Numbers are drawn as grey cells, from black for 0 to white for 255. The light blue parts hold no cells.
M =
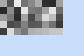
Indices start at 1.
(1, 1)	170
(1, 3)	235
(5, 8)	196
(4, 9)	58
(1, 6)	171
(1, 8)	42
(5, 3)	144
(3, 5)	74
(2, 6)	116
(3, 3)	44
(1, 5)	137
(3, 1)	154
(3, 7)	217
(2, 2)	140

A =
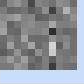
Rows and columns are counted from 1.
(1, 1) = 102
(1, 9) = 141
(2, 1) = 124
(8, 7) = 120
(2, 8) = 66
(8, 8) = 202
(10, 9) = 125
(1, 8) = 113
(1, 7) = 125
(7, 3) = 113
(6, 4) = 162
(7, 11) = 111
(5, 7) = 139
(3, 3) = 160
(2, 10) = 178
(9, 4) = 159
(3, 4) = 130
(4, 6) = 129
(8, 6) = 143
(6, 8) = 145
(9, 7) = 126
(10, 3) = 151
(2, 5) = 94
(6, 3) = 112
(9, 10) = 119
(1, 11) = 109
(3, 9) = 111
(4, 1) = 150
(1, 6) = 132
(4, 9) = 128
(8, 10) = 117

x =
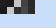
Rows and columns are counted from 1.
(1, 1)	30
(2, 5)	42
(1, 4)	66

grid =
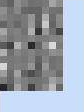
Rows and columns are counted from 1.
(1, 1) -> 113
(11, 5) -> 79
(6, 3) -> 127
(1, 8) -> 165
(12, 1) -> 122
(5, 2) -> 124
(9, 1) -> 123
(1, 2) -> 99
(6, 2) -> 118
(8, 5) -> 130
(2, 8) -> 114
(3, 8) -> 107
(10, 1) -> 212
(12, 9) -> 141
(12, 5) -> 116
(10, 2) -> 119
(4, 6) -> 93
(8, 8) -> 143
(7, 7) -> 149
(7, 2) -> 66
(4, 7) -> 200
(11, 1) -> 158
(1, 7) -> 119
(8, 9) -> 137
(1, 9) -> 141
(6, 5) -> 133
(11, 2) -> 108
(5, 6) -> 55
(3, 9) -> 137
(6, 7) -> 123
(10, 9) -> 121
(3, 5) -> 148
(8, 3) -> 133
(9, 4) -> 118
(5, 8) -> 112

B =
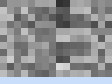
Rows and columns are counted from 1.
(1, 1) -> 112
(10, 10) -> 208
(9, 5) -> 186
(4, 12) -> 107
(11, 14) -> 113
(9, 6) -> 130
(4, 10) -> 62
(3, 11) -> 106
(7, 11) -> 100
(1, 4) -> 154
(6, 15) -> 93
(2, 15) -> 142
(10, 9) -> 217
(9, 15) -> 121
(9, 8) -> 145
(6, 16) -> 183
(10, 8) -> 114
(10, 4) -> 113
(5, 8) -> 121
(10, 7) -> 132
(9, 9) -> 73
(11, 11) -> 174
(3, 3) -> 92
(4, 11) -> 102
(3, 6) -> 102
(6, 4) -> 146
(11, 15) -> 126
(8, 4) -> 106
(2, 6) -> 109
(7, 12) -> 102
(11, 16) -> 118
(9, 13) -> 185
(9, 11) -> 173
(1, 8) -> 168
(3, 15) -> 143
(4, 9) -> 69

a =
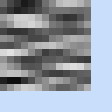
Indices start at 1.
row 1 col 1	108
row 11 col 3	191
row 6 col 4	92
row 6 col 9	136
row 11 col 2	193
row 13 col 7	141
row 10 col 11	221
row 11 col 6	106
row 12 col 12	90
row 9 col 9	99
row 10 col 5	83
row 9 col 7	89
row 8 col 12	147
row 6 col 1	144
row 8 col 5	140
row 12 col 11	115
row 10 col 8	135
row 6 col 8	125
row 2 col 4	42
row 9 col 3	86
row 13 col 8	122
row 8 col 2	225
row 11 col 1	182
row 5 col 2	51
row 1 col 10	196
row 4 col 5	212
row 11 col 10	73
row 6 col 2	134
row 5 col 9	89
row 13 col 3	183
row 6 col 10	164
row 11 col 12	95
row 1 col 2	71
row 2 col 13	111
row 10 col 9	194

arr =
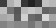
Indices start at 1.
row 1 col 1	61
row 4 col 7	117
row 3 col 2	177
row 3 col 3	91
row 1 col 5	34
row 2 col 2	116
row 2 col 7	98
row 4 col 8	135
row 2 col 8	110

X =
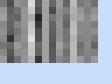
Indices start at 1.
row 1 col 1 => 121
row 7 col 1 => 117
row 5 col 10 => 117
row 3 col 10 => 110
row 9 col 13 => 128
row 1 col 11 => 186
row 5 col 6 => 80
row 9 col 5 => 180
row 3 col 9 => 141
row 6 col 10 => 115
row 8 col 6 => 98
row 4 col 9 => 147
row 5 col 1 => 144
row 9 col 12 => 153
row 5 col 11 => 190
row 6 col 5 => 220
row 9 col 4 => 149
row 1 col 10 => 101
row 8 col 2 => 86
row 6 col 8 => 91
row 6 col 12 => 130
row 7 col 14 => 101
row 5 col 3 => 117
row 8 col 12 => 119
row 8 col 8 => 90
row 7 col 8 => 87
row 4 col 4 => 147
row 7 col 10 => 128
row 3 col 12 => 160
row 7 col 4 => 137
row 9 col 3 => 115
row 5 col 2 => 94
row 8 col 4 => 145
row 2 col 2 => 97
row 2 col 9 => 144

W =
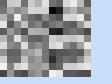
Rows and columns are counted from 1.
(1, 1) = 102
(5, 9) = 31
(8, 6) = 183
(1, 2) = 201
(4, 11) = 92
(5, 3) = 121
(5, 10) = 102
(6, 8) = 205
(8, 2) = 96
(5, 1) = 94
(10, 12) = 220
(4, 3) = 138
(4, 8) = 116
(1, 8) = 113
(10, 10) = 206
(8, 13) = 172
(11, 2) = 150
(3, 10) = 213
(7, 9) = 225
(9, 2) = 109
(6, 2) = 124
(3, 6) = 92
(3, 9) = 81
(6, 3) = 222
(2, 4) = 158
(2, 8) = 6
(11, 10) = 89
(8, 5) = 160
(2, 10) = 159
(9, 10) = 111
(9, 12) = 142
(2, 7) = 209
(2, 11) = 180
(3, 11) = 211
